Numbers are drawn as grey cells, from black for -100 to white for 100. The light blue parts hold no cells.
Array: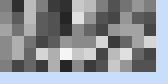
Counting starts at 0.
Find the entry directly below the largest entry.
-71
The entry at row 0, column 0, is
-1
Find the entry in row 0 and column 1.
-62
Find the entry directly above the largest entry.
18
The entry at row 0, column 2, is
47
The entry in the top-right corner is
-1
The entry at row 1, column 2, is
47
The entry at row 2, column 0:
28
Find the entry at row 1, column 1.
-28
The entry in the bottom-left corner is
-1
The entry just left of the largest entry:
37
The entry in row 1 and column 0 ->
8
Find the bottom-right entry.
-36

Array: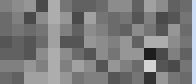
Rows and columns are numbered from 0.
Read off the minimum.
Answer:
-77
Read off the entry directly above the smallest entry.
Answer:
36
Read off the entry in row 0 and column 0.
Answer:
0
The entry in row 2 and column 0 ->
-16
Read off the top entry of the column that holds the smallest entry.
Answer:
26
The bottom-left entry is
-16
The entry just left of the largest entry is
-16
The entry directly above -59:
66
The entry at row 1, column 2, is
-42
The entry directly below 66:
-59
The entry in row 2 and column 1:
-8
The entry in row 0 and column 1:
10
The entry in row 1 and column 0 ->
-16
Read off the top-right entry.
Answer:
-16
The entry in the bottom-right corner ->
-16
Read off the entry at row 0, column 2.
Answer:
18

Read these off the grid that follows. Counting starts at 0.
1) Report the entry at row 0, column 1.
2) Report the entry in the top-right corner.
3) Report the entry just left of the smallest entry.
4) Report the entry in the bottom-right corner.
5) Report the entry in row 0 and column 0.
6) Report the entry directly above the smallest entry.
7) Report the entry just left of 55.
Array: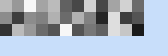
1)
19
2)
-16
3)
55
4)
-80
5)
47
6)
-34
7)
74

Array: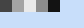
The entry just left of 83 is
29
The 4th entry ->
10
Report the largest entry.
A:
83
